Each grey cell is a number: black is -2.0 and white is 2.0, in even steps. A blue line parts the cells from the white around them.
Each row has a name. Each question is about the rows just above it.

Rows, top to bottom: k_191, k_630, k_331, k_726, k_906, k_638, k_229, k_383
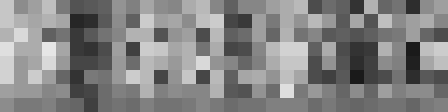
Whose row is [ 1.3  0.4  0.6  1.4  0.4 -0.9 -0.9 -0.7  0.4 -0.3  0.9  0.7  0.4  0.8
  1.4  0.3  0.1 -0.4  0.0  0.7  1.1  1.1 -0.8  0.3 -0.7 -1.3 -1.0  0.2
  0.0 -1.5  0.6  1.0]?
k_906
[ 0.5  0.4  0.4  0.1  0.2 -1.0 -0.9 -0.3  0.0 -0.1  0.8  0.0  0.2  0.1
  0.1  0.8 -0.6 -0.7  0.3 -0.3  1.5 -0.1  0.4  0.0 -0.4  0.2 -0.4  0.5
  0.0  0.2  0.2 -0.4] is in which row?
k_229
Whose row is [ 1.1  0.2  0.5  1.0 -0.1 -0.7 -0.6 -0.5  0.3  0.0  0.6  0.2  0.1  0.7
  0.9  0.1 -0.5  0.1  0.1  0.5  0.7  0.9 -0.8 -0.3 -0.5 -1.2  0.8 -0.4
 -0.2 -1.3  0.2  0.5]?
k_191
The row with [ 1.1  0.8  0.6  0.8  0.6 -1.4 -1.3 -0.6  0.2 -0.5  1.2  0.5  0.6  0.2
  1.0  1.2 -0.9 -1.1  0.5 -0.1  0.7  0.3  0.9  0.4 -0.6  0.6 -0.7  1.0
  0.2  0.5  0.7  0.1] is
k_630
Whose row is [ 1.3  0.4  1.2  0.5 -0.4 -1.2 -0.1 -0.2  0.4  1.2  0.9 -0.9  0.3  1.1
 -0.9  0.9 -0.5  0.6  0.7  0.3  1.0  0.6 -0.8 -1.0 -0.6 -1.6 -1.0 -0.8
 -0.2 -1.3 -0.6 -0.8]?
k_638
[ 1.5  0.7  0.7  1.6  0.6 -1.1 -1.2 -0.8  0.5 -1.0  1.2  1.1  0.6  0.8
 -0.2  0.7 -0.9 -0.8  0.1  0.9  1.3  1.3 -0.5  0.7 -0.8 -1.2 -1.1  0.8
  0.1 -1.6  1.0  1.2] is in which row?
k_726

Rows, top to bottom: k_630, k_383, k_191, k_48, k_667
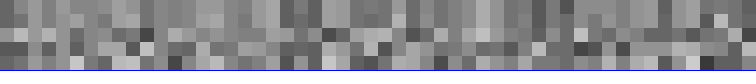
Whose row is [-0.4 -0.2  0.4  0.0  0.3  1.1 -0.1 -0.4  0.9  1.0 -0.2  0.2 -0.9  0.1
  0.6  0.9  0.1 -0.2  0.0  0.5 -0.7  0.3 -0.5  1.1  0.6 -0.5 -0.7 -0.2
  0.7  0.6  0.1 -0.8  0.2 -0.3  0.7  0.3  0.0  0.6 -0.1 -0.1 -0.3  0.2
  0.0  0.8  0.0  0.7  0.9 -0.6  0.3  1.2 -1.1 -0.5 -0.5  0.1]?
k_667
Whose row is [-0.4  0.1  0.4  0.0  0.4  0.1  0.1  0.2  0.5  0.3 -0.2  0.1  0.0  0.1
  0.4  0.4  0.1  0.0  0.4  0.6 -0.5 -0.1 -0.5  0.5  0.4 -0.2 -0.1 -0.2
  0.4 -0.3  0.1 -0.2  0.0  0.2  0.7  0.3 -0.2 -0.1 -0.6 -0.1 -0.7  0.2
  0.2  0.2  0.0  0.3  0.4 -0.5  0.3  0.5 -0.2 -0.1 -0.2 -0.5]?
k_630

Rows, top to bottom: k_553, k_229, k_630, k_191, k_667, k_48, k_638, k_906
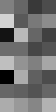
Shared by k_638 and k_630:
[-0.4]
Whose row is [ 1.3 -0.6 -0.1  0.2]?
k_229

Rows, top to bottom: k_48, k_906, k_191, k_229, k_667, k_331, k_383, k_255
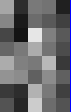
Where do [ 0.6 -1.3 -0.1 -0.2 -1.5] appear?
k_48
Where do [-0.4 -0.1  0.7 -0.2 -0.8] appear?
k_229

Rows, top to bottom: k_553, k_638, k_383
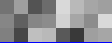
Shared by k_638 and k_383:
[0.6]
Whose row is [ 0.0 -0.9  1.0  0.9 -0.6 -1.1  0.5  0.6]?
k_383
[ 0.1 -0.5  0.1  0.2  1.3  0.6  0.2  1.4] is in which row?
k_638

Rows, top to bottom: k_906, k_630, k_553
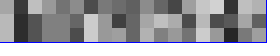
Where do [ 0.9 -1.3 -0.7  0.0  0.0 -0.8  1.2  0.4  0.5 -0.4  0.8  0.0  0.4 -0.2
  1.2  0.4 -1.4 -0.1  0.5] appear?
k_553
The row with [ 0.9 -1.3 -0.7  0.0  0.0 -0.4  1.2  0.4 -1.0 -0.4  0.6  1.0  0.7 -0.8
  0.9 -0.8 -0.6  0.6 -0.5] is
k_630
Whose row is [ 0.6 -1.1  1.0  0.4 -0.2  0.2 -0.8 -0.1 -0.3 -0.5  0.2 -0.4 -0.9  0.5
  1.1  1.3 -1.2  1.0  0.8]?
k_906

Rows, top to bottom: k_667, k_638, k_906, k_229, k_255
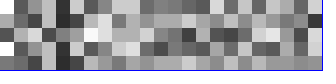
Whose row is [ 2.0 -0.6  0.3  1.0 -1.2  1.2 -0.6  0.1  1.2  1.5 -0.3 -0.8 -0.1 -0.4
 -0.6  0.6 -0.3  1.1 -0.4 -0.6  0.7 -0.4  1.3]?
k_229
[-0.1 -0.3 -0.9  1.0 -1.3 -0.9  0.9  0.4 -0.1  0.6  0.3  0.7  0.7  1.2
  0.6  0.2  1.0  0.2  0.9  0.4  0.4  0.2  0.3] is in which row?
k_255
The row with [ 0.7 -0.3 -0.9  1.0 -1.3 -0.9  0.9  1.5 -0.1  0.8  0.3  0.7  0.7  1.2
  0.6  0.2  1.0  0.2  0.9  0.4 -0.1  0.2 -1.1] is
k_638

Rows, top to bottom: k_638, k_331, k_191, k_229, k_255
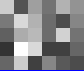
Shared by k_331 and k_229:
[1.4]
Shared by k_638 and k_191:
[-0.2]
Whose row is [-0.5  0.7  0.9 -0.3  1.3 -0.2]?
k_191
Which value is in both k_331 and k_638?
[0.8]
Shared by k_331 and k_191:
[-0.3]
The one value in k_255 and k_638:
[1.2]

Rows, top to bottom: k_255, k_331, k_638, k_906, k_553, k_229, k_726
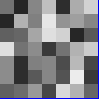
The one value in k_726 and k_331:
[0.8]
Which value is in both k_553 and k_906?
[0.2]
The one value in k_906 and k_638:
[1.5]
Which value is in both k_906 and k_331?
[0.8]
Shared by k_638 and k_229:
[-0.6]
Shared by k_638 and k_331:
[-1.4]
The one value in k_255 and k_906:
[-0.2]

